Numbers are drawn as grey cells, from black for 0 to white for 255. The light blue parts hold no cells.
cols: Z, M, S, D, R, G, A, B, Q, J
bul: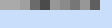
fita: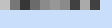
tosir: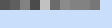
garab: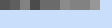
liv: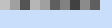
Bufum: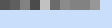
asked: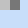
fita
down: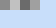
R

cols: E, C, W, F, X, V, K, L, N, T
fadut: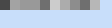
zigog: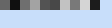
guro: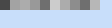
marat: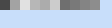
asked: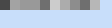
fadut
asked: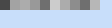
guro
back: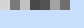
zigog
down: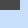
E
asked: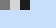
zigog

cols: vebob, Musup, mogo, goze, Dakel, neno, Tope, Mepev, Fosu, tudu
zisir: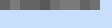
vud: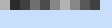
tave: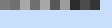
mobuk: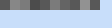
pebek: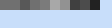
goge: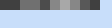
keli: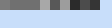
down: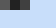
tudu
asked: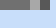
keli
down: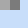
mogo
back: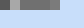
keli
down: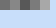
neno
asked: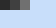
vud

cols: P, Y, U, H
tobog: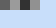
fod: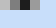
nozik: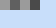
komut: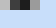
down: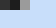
U
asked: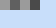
nozik
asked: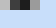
komut
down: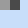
H
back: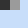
tobog
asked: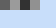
tobog
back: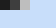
komut

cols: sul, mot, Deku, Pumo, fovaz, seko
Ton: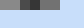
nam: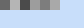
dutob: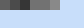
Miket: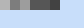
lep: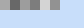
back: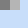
Miket
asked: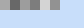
lep
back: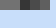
dutob
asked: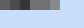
dutob
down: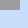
Deku
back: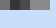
Ton
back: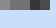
dutob

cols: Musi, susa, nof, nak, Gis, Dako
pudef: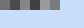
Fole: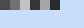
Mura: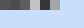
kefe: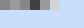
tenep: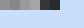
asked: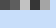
Mura
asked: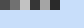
Fole
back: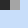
Fole
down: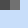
susa
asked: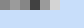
kefe

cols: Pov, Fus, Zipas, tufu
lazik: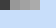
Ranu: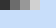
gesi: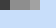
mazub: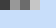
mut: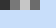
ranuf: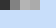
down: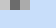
tufu
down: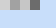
tufu
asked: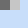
mazub
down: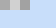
tufu
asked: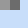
mazub

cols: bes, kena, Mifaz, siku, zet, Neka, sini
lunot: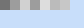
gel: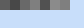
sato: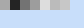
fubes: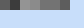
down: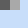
bes
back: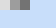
sato
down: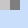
sini

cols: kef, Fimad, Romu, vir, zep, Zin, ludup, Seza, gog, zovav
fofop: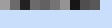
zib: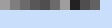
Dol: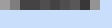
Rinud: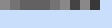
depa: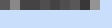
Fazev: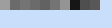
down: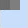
Fimad
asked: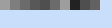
zib

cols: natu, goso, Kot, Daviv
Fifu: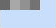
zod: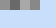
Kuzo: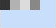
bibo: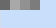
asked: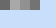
Fifu
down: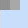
Kot
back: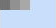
Fifu
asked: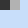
Kuzo
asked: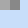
zod
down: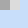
Kot

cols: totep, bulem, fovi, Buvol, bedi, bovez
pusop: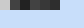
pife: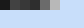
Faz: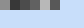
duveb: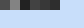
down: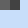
Buvol
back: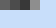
Faz
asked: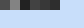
duveb
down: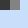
bulem
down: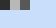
bovez
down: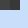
bulem

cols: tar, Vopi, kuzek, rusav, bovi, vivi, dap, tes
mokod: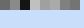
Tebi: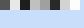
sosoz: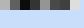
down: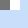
tes
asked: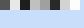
Tebi
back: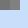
mokod
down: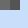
tar
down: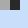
vivi

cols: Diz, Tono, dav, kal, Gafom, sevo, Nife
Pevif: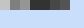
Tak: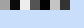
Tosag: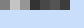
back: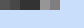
Pevif
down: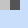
sevo
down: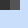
kal
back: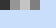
Tosag

